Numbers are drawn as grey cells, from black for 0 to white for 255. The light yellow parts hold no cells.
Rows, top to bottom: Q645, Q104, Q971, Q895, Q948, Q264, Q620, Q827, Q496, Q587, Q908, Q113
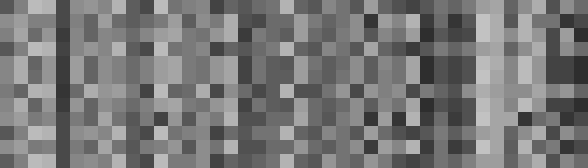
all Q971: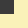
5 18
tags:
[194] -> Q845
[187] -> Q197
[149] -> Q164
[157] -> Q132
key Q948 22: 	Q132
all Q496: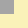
8 22 36 37

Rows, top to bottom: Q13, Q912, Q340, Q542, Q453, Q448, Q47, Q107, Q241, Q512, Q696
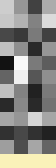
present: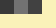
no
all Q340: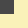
1
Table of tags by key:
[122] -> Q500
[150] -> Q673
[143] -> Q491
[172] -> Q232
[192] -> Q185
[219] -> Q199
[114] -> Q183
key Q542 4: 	Q673
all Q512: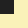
4
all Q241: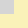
3
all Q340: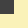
4

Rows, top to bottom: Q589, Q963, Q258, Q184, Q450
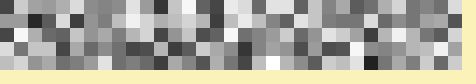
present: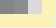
no
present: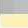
yes
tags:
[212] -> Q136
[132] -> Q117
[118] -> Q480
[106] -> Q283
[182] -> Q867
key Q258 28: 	Q867
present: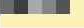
yes

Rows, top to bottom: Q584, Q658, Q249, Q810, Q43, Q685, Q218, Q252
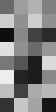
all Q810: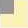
4
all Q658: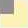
2 4
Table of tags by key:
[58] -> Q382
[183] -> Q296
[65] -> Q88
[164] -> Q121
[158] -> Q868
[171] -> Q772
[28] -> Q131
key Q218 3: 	Q772
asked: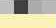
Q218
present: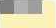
no
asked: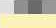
Q810
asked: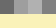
Q584

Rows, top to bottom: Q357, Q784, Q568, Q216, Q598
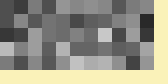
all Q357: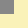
6 8 11
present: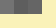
yes
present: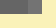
yes

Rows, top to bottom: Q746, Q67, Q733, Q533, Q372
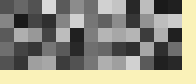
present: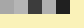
yes
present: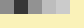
yes
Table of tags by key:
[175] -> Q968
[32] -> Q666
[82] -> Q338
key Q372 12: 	Q666
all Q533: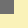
1 7 13

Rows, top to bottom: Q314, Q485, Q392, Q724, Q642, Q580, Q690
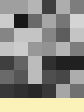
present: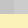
yes
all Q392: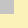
2 3 6
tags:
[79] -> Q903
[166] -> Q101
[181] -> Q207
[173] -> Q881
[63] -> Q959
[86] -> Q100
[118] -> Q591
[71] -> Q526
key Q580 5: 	Q526

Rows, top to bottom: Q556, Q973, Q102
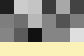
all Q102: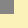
1 4 5
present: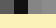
no
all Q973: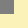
1 6
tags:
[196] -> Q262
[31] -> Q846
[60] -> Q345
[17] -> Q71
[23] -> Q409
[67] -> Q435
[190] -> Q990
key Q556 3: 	Q262

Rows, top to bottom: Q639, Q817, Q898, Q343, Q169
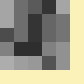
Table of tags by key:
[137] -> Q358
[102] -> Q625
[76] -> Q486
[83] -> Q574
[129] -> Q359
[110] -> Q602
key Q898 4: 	Q625
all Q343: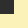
2 3
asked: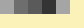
Q639
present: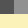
yes
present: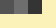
no

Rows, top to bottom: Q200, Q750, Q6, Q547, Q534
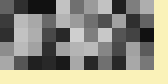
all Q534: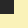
4 7 9
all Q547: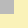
2 7
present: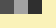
yes
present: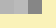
yes
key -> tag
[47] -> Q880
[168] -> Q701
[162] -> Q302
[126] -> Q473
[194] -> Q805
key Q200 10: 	Q473

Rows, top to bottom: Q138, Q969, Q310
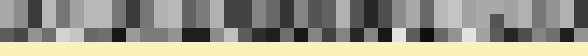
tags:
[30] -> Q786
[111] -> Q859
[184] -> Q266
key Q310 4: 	Q859
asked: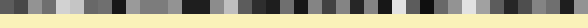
Q310
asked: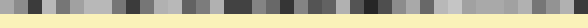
Q138

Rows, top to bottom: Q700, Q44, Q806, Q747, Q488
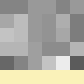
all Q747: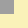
3
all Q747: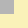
1 2 6
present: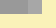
no
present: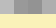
yes
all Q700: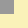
3 4 6
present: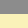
yes
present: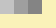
no

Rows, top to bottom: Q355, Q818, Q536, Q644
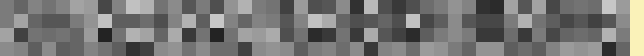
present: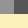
no
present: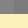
yes
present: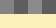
yes
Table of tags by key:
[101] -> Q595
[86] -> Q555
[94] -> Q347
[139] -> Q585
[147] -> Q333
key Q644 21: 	Q585
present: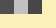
yes

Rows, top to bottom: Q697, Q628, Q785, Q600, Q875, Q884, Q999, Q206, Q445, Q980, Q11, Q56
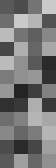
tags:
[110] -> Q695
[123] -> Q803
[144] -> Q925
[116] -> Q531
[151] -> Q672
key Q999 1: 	Q672
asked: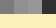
Q884

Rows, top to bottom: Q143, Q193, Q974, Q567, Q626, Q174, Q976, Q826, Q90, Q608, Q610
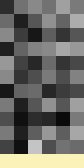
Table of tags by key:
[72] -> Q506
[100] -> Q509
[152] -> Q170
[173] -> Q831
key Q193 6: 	Q831
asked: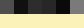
Q90
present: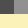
no

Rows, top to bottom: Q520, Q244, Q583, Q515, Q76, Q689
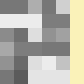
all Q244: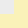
1 2 3
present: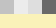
no
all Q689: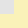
3 4 5
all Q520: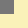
1 2 4
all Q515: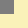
2 3
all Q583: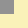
4

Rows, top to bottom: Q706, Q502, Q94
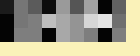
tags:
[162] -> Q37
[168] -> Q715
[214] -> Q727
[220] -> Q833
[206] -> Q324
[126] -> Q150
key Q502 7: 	Q727
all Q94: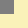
2 3 7 9
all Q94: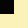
1 4 8
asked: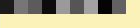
Q706

